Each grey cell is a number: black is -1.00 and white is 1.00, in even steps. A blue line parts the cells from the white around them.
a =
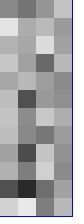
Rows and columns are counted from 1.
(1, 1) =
0.07
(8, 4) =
0.22
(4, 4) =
0.44
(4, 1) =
0.55
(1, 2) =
-0.09
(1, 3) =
0.17
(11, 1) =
-0.37
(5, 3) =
0.24
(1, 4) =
0.53
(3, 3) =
0.72
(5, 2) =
0.44
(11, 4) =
0.26
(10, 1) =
0.39

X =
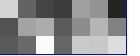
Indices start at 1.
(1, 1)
0.66
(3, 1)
-0.30
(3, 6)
0.57
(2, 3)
0.35
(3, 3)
0.96
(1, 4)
-0.53

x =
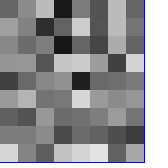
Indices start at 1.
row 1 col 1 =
-0.21
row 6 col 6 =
0.21
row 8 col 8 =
-0.53
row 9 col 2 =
0.03
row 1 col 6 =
-0.35
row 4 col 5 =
0.59
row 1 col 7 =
0.47
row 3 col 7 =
0.35
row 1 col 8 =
-0.21
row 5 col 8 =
-0.04
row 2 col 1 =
0.25
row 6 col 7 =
0.09
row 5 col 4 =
0.14
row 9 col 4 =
0.52
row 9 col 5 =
0.67
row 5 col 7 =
-0.13
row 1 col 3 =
0.47
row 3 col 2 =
-0.15
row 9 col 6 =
0.78
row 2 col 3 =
-0.64
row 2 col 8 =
-0.09
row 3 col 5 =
-0.21
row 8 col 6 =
-0.23
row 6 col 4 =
-0.06
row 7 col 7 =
0.22

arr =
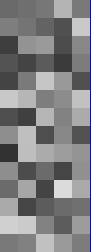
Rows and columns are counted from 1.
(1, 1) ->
-0.18
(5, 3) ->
0.55
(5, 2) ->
-0.04
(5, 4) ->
0.20
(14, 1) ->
-0.05
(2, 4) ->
-0.37
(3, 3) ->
0.21
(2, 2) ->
-0.09
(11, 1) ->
-0.16
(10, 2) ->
-0.40
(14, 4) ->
0.21
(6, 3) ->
-0.01
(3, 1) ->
-0.51
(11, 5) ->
0.33
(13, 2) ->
0.59
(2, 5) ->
0.58
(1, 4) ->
0.41
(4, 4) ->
-0.54
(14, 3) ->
0.51
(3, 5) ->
0.07
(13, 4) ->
-0.28

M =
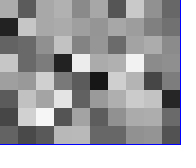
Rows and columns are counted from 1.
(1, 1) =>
0.35
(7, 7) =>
0.14
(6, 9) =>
0.53
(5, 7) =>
0.62
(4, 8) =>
0.90
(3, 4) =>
0.52
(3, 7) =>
-0.16
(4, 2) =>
-0.18
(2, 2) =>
0.55
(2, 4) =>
0.34
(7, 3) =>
0.93
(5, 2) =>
0.20
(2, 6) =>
0.17
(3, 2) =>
-0.18
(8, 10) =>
-0.36
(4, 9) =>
0.09
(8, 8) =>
0.14
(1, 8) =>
0.58
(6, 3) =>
0.29
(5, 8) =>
0.41
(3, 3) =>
0.13

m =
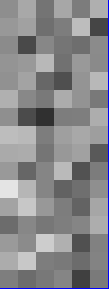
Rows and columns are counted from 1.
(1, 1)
0.11
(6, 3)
-0.05
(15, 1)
0.35
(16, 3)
-0.06
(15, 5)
-0.15
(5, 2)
0.28
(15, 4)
-0.05
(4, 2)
0.20
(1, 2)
0.32
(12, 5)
-0.22
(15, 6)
0.03
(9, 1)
0.33
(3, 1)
0.09
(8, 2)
0.45
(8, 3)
-0.02
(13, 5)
0.04
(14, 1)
0.21
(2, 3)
-0.13
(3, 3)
0.06
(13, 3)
-0.07
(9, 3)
-0.08
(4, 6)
0.08
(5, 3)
-0.19
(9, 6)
-0.30
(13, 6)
0.36
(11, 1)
0.79
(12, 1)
0.28
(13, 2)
0.06
